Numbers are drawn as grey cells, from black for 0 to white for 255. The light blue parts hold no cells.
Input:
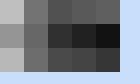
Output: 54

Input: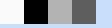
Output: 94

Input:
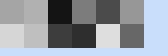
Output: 103

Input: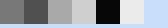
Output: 235

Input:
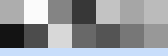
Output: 152

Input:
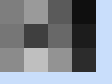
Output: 44

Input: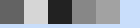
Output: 162
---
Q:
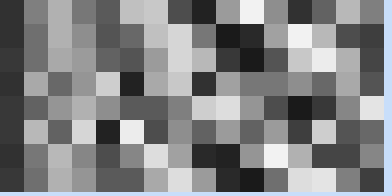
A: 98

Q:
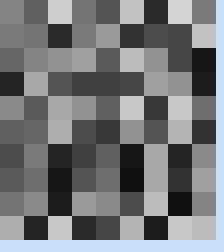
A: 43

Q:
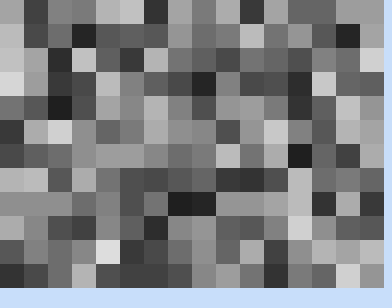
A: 101

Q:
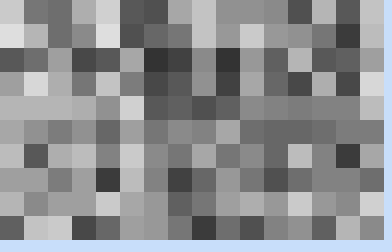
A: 181

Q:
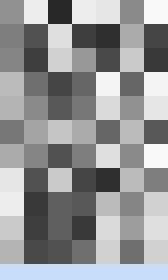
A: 231

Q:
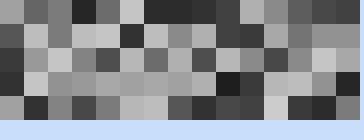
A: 93
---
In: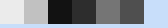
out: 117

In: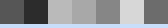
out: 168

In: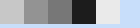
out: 147

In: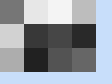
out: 210

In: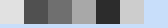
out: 168

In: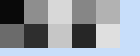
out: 198
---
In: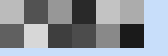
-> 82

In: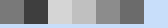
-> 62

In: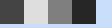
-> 222

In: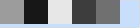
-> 23

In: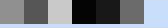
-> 86

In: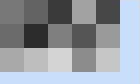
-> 99
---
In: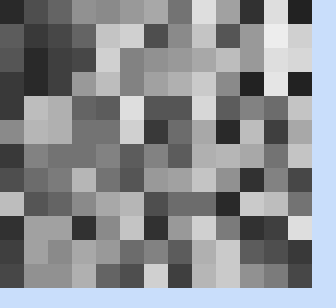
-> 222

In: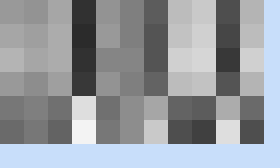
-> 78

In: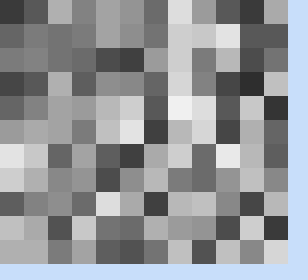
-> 58

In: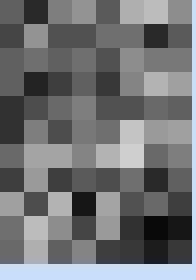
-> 187

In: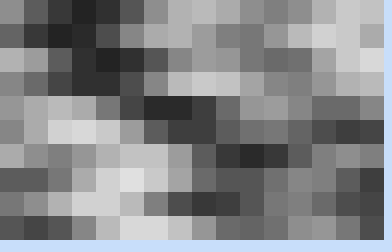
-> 201

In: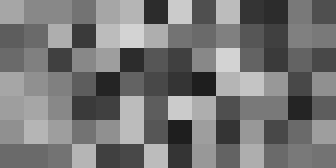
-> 121

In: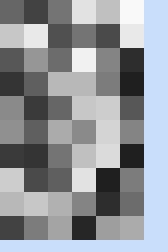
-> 192
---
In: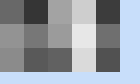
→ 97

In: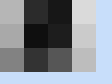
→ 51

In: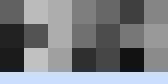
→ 70

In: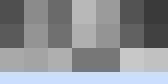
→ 120

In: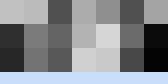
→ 201

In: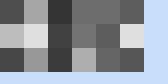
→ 174

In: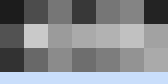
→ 125

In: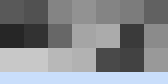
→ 73
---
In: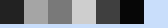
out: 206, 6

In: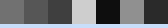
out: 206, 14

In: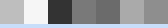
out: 246, 51

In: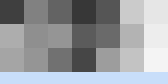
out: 244, 55

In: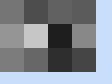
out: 198, 30

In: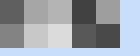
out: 219, 65

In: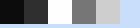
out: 254, 12
